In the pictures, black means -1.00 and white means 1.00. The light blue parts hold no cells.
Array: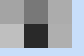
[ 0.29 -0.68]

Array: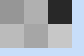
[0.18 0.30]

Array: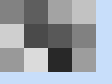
[ 0.02 -0.42 -0.69]

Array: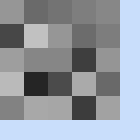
[0.18 0.51 0.05 0.33 0.27]

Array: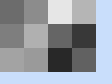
[-0.15  0.38 -0.69]

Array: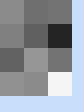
[ 0.09 -0.25 -0.10]

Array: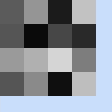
[-0.29 -0.92  0.67  0.49]

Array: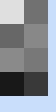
[0.75 0.07]
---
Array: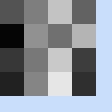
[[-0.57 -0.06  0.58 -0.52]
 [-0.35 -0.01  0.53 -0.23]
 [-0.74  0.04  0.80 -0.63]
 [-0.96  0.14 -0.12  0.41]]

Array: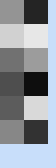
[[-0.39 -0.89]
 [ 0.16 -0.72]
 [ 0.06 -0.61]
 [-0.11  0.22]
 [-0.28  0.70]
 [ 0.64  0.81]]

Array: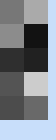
[[ 0.10 -0.86]
 [-0.63 -0.74]
 [-0.40 -0.18]
 [-0.07  0.33]
 [-0.34  0.60]]

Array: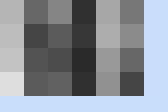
[[ 0.48 -0.46 -0.29 -0.57  0.36  0.09]
 [ 0.53 -0.35 -0.40 -0.67  0.20 -0.19]
 [ 0.74 -0.29 -0.24 -0.62  0.14 -0.46]
 [ 0.42 -0.19  0.04 -0.62  0.31 -0.07]]

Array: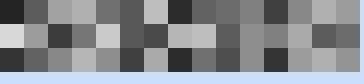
[[-0.71 -0.27  0.27  0.38 -0.11 -0.32  0.48 -0.65 -0.22 -0.16  0.00 -0.48
   0.06  0.38  0.22]
 [-0.59 -0.22  0.06  0.43  0.11 -0.48  0.32 -0.65 -0.11 -0.38  0.11 -0.59
   0.22  0.38  0.17]
 [ 0.69  0.22 -0.53 -0.06  0.58 -0.32 -0.43  0.43  0.48 -0.27  0.11  0.00
   0.32 -0.27 -0.16]]

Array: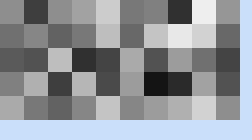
[[ 0.11 -0.51  0.11  0.27  0.59 -0.06  0.00 -0.62  0.87  0.17]
 [-0.29 -0.35  0.48 -0.62 -0.46  0.33 -0.35  0.22 -0.12 -0.46]
 [ 0.33 -0.06 -0.23  0.05  0.54  0.05  0.22  0.38  0.64  0.11]
 [-0.12  0.05 -0.23 -0.06  0.48 -0.18  0.54  0.81  0.64 -0.18]
 [ 0.00  0.38 -0.51  0.43 -0.41  0.22 -0.84 -0.67  0.27 -0.35]]

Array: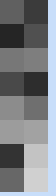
[[-0.43 -0.65]
 [-0.25 -0.54]
 [-0.71 -0.37]
 [ 0.10 -0.13]
 [-0.07 -0.01]
 [ 0.22  0.27]
 [-0.60  0.53]
 [-0.19  0.63]]

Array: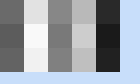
[[-0.17  0.77  0.06  0.45 -0.68]
 [-0.22  0.89  0.00  0.50 -0.74]
 [-0.28  0.95 -0.05  0.61 -0.80]]

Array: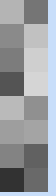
[[ 0.03 -0.24]
 [-0.61 -0.18]
 [ 0.41 -0.08]
 [ 0.46  0.13]
 [ 0.24  0.29]
 [ 0.08  0.51]
 [-0.03  0.62]
 [-0.34  0.67]]
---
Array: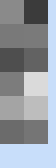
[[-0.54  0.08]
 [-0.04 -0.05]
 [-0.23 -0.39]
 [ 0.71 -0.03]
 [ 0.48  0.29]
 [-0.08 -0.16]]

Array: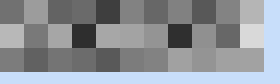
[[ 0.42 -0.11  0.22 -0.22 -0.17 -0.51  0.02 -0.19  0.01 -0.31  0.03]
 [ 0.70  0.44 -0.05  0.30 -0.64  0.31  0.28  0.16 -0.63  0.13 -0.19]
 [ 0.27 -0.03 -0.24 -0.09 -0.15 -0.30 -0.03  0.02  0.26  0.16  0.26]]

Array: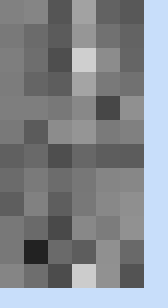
[[-0.31  0.01  0.04 -0.33  0.27 -0.23]
 [-0.22 -0.05 -0.16 -0.29  0.18 -0.11]
 [-0.21 -0.01 -0.14 -0.39  0.62  0.10]
 [-0.11 -0.03 -0.21 -0.27  0.29 -0.05]
 [ 0.13 -0.01 -0.01 -0.06  0.07 -0.44]
 [ 0.00 -0.05 -0.29  0.10  0.17 -0.04]
 [-0.28 -0.25 -0.18 -0.39 -0.19 -0.27]
 [ 0.06 -0.16 -0.04 -0.15 -0.07  0.04]
 [ 0.12 -0.26  0.01 -0.26 -0.06  0.07]
 [ 0.14 -0.06 -0.17 -0.43  0.07 -0.03]
 [-0.18 -0.06 -0.73 -0.17 -0.27  0.13]
 [-0.35  0.04 -0.14 -0.40  0.60  0.14]]

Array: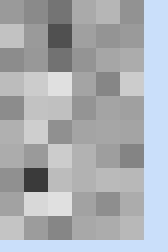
[[ 0.14  0.21  0.08 -0.09  0.33  0.42]
 [ 0.20  0.51  0.21 -0.37  0.25  0.15]
 [ 0.34  0.09  0.19 -0.10  0.15  0.30]
 [ 0.60  0.47  0.60  0.76  0.28  0.04]
 [ 0.25  0.09  0.52  0.50  0.16  0.28]
 [ 0.29  0.37  0.61  0.12  0.28  0.30]
 [ 0.03  0.34  0.21  0.59  0.39  0.23]
 [ 0.44  0.13 -0.54  0.47  0.40  0.46]
 [ 0.35  0.26  0.69  0.75  0.26  0.11]
 [ 0.44  0.54  0.22  0.05  0.31  0.35]]

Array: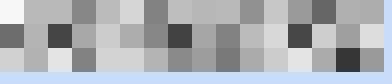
[[ 0.35  0.93  0.44  0.45  0.06  0.47  0.68  0.02  0.49  0.43  0.46  0.14
   0.56  0.20 -0.19  0.38]
 [ 0.73 -0.15  0.41 -0.47  0.32  0.61  0.35  0.05 -0.48  0.31  0.03  0.47
   0.69 -0.45  0.62  0.24]
 [ 0.20  0.63  0.40  0.79  0.03  0.65  0.66  0.41  0.08  0.22 -0.06  0.34
   0.60  0.78  0.33 -0.57]]

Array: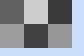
[[-0.54 -0.25  0.61]
 [ 0.18  0.24 -0.49]]
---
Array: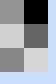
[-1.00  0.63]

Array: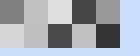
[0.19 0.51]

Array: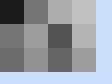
[ 0.51 -0.35  0.14]

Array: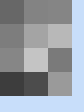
[0.04 0.29 0.05]

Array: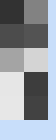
[ 0.02 -0.40]

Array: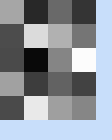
[-0.59  0.39 -0.93  0.26]
